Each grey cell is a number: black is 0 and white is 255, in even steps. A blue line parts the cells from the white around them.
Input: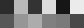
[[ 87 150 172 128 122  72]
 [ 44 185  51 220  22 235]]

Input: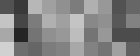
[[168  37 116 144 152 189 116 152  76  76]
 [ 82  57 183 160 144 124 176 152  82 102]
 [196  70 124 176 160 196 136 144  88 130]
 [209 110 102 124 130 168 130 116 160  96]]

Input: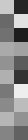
[[113  29]
 [202  37]
 [176  51]
 [146  91]
 [132  98]
 [182 146]
 [170 162]
 [138 188]
 [105 225]
 [120 238]]

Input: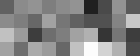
[[162 110 170 155 103 193 252 211 177  74]
 [139 126 103 162 118  97  81  81 132 199]
 [ 97 139 147 126 139 147  32  74 147  89]
 [193 155  61 110 126 162 177  53 118  61]]

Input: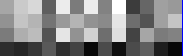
[[ 46  38  54  89  46  67   8  75  15  75  95  30   8]
 [123 174 188  83 229 146 210 110 223  67 166 123 130]
 [146 196 180 116 153 180 146 138 229 110  83 160 196]
 [166 202 216  95 236 123 236 130 255  60 102 160 153]]

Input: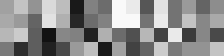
[[121  45  94  33  73 154 189  25 161  66 100 203 121 147 147 195]
 [169 154 100 226 176  39 108 129 249 249 115 234 115 195 135 169]
 [161 195 147 218 189  25 129 108 249 234  86 226 115 154 100 141]
 [183 203  94  18 135 129  33 176 108  80 183  66 234  59 135  73]]
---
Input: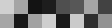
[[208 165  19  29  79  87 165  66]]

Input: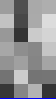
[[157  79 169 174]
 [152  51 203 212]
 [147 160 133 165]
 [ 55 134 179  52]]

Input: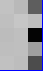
[[194 185  94]
 [188 191   4]
 [193 189  76]]

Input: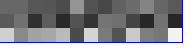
[[103 103  87  86  76 148  82  71  97 108 132 102  89]
 [208 137 163 167 186  75 212 122  83 202 126 119 242]]

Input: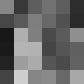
[[135  56  94 114  93  45]
 [ 24 175 127  74  91 143]
 [ 34 157 171  86  75  98]]

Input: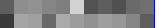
[[ 94 142 146 133 126 210  82  94  80 106 112]]

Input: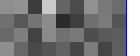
[[143 146  60 201 100  75 145 121 108]
 [106 127  67 138 113 121  78  90  93]]
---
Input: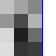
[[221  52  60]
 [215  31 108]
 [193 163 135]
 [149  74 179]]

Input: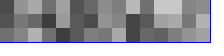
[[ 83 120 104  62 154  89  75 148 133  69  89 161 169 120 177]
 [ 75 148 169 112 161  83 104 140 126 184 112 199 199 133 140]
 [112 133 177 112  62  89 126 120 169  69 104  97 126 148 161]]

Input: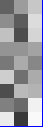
[[120 171 135]
 [148 148 163]
 [206 112 171]
 [ 77 186 179]
 [ 98 156 199]
 [193  77 213]
 [141  92 220]
 [128 106 241]
 [235  57 249]]

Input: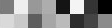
[[217 201  94 166 187  44  68 139]
 [123 238 152 173  20 244  52   0]]

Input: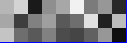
[[182 211  26 143 167 241 123 151  40]
 [196 110  89 129  76  69  97 151  14]
 [167  62 129 159  89 110 225  33 188]]

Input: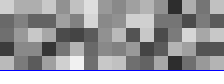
[[186 123  91 160 208 241 111 200 193 111  99 167  45 111 153 180]
 [105 129  99  99 160 129 214 137 145 208 208 117 117  75 123  91]
 [ 60 137 137  53 117 180 105 137 129 153  68  91 180 160  83  83]
 [208 174 174 200 145 193 222 153 137 160 180 145  45 174 117 193]
 [111 153 200 167  75  68  91 145 186  83 200  75 123 214 167 200]]
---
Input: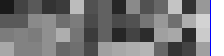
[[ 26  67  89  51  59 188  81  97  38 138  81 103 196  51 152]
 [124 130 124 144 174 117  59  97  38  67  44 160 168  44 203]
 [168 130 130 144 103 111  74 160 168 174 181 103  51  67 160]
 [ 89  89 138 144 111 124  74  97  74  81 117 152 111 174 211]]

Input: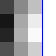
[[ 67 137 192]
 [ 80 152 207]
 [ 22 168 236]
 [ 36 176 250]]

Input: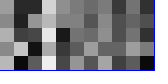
[[137 197  18 171  57  92 157 100 100 157 123]
 [157  41  41 211 143 123 107 123  57 115  49]
 [177  64  71 231  25 115 107 143  79 115  49]
 [184  10  92 239  71 149  85 165  64  92  10]
 [137  33 149 184 129 129  85 137  79 100  79]]

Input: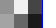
[[164 103  26]
 [146 240  69]]

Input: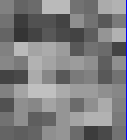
[[100  52  67  88  73  67  94 149 178]
 [114  60  81  81  67 143 114  88 122]
 [114 143  94 100 149 164 178 178 122]
 [100  94 100 143 149 107  60  73 114]
 [129 100 107 186 186 114 107 171 178]
 [ 81 143 135 164 149 107 143 171 129]
 [129 186 164 171 156  88 114 107  67]
 [ 67  73 171 135  88 122 129  88 114]
 [135 122 178 164 149 156 143  94 143]
 [129 164 192 192 171 156 156 143 135]]

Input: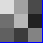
[[111 183  33]
 [221 161  74]
 [ 96  60 131]]

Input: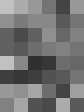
[[193 136  48  55 109 103]
 [ 62  55  62  82  89 116]
 [129 166  82  74 172  89]
 [ 97  74  97 144 103 129]
 [ 97  89 109 123 129 116]
 [144 123 136 136  89 116]
 [193 172 152 116  68 152]
 [152 144 166 109  68 159]]
